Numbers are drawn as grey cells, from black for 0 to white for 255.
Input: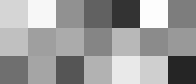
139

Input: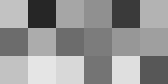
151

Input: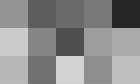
156

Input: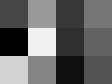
47

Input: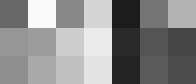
84

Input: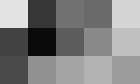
137

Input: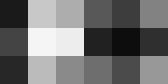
13

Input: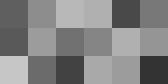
176
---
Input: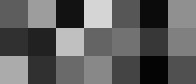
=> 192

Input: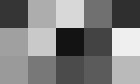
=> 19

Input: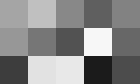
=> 82

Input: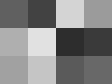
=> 45

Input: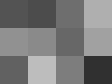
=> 103

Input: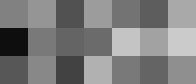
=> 100
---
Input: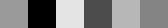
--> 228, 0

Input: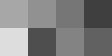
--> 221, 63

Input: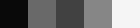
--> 245, 9

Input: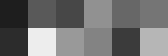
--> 237, 30

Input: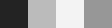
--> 243, 35

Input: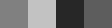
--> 194, 39

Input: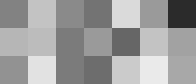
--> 234, 43

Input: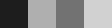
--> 209, 29

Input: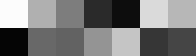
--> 252, 5

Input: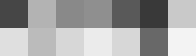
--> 243, 57
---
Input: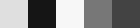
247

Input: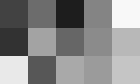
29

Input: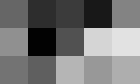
59

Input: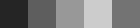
152

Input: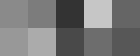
51

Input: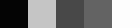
72

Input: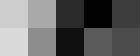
42

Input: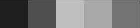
190
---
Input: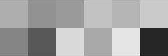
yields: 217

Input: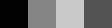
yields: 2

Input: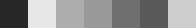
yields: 153

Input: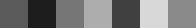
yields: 173

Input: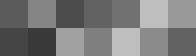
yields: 127

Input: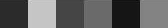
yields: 69

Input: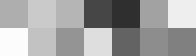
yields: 222

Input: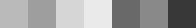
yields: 234

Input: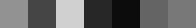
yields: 39

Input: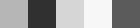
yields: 48
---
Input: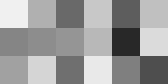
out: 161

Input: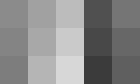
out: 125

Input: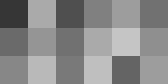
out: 135

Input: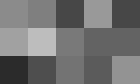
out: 43

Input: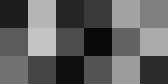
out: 114

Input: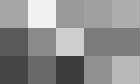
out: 69

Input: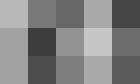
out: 162

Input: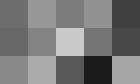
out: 138

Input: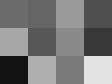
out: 20

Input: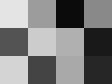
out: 212
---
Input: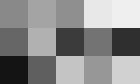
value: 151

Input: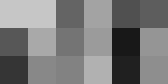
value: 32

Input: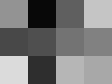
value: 182

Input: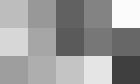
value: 229

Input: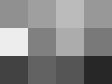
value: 85

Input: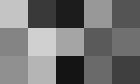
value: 106

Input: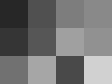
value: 73
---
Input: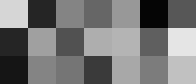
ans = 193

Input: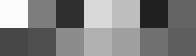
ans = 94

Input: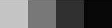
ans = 7

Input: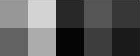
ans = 26

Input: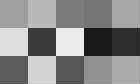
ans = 171

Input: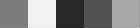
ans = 167

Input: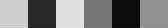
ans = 144

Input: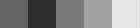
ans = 230
